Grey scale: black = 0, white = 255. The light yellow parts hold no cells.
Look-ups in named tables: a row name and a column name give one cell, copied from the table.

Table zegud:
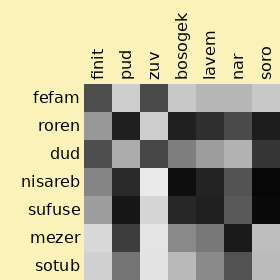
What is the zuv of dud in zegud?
71
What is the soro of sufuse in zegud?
10
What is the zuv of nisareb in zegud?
234
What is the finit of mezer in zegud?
216
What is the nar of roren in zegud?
75
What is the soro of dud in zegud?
54
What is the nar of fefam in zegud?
182
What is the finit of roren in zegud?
152
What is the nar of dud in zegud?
179
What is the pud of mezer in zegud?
62
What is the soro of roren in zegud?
29
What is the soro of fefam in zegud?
200
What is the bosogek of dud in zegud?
127
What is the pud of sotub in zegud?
116
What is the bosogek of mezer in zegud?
137

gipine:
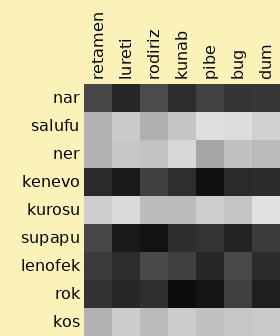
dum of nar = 55
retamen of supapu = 71
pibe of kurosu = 206
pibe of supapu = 51
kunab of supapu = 46
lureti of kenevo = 26
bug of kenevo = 42
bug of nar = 53

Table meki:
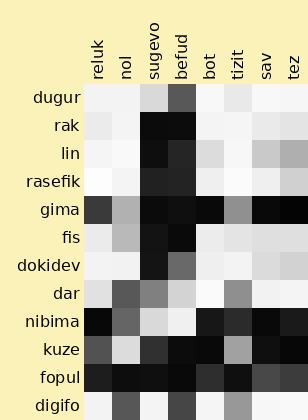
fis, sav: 223
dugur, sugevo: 217
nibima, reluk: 8
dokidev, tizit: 243
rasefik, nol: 244
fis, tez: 223
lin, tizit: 247
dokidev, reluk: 243
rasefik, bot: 239

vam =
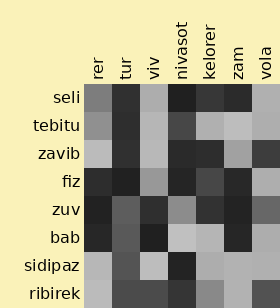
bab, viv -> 32
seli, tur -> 48
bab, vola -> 173
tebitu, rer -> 144
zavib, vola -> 61
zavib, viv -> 184
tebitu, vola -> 174
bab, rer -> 39
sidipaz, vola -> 176
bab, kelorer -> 181
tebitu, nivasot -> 71
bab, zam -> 38
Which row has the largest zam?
tebitu

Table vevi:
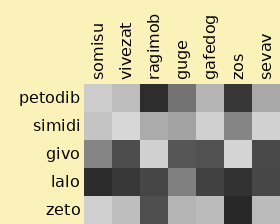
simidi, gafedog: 208
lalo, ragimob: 70
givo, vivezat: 77
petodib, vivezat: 189
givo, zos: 212
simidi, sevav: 209
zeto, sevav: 187
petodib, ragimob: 45
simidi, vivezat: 215
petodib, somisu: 204
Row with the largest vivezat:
simidi

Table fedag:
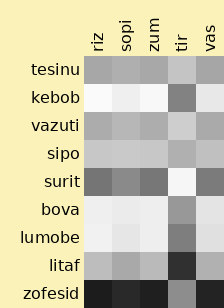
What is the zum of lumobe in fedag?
238
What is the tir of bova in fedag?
152
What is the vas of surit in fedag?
123
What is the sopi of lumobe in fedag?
230
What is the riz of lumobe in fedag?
241
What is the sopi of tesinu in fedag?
175
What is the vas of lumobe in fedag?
224
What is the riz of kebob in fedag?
250
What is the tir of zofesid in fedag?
141
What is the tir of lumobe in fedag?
126
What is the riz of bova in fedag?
239
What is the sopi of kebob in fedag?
239
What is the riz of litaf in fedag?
189
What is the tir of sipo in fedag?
176
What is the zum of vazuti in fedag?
173
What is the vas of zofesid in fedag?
35
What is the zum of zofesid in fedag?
31
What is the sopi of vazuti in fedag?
183
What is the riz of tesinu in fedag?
167

